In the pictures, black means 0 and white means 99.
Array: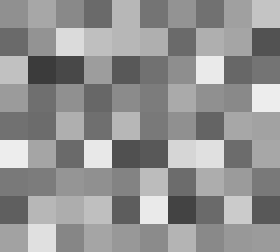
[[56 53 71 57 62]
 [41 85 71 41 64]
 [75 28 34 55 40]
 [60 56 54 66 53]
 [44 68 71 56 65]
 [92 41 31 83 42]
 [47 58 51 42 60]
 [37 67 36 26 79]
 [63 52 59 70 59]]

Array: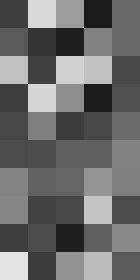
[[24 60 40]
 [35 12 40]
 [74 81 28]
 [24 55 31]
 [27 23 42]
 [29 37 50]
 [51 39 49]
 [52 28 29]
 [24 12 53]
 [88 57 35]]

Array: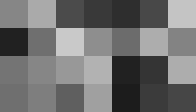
[[52 29 18 76]
 [13 78 42 51]
 [45 59 13 67]
 [43 37 11 27]]

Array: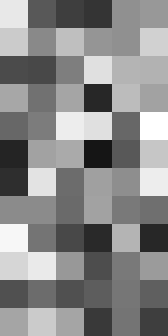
[[90 24 56]
 [79 74 56]
 [29 49 70]
 [65 64 73]
 [40 92 40]
 [14 66 34]
 [18 42 55]
 [54 41 47]
 [96 28 70]
 [83 59 47]
 [31 31 46]
 [64 64 45]]

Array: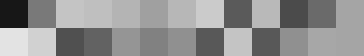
[[ 9 76 70 71 35 29 64]
 [88 31 58 56 76 56 64]]

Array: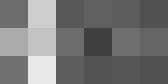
[[42 34 36]
 [66 42 43]
 [44 36 33]]
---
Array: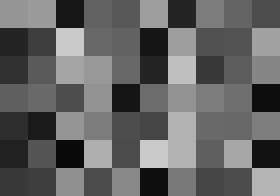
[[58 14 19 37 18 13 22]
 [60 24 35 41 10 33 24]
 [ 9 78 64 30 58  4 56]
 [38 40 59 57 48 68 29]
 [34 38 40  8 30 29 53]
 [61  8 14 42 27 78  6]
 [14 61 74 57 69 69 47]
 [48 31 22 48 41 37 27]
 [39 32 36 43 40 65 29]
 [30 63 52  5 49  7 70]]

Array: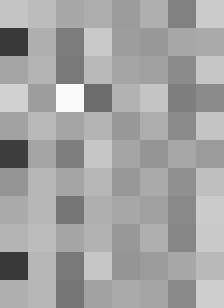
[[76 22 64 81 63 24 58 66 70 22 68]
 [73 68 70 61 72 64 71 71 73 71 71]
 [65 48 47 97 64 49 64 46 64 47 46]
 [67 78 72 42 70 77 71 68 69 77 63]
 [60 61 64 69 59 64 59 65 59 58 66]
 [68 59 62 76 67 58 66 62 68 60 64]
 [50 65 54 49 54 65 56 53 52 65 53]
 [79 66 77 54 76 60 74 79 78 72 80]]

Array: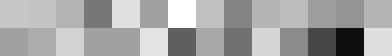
[[77 62]
 [76 67]
 [70 81]
 [46 62]
 [87 62]
 [62 88]
 [99 37]
 [74 65]
 [51 44]
 [70 83]
 [73 54]
 [61 27]
 [57  6]
 [70 86]]

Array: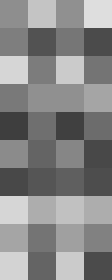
[[55 49 83 47 24 54 28 83 64 82]
 [76 32 48 56 43 39 33 67 45 39]
 [56 46 79 56 25 52 37 75 62 79]
 [86 29 45 64 42 28 30 67 50 29]]

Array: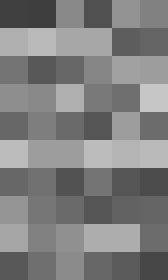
[[25 68 45 55 40 73 40 58 64 34]
 [24 72 34 53 49 61 44 46 50 43]
 [53 65 40 68 41 61 32 41 56 54]
 [31 65 52 47 33 73 45 33 67 40]
 [57 36 62 43 61 70 33 38 67 35]
 [50 39 61 77 42 72 29 39 42 27]]

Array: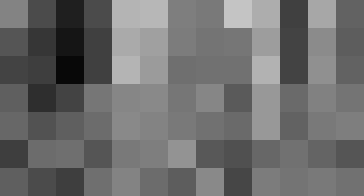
[[51 33 26 37 40 24 37]
 [29 21 24 18 32 42 29]
 [12  8  3 26 37 43 24]
 [29 25 25 46 42 33 43]
 [70 66 70 52 53 47 51]
 [71 62 60 53 51 49 42]
 [49 48 43 46 47 57 36]
 [47 45 44 52 44 34 53]
 [76 46 44 35 41 31 27]
 [67 61 69 59 59 40 48]
 [25 26 26 41 38 44 45]
 [65 54 56 50 47 39 47]
 [38 36 38 45 49 33 44]]

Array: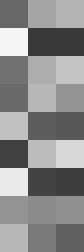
[[40 95 44 41 75 25 91 57 71]
 [64 22 67 71 36 73 26 54 47]
 [70 22 76 57 34 84 24 56 37]]
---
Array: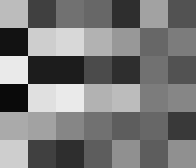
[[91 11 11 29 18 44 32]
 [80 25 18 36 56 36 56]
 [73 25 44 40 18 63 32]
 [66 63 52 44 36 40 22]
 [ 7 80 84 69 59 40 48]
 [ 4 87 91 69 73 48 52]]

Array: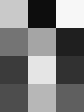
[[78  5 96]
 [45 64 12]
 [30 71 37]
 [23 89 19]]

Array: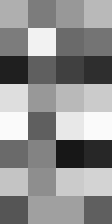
[[97 37 90 97]
 [86 59 72 79]
 [76 55 79 82]
 [68 48 59 72]
 [48 94 41 45]
 [41 51  9 15]
 [33 62 62 37]
 [12 37 25 18]]

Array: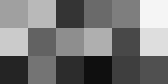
[[79 38 55 68 28 86]
 [62 72 20 41 49 95]
 [14 45 17  6 24 31]]

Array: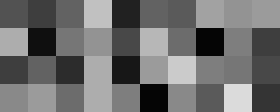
[[67  6 46 57 28 71 42  2 49 24]
 [53 60 42 67 49  2 53 35 85 20]
 [32 24 38 75 13 38 35 63 57 60]
 [24 38 17 67  9 60 79 49 46 28]]

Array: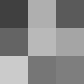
[[79 46 49]
 [39 72 64]
 [25 68 35]]

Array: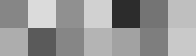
[[67 35 52 70 63 49 78]
 [52 85 56 81 17 45 74]]
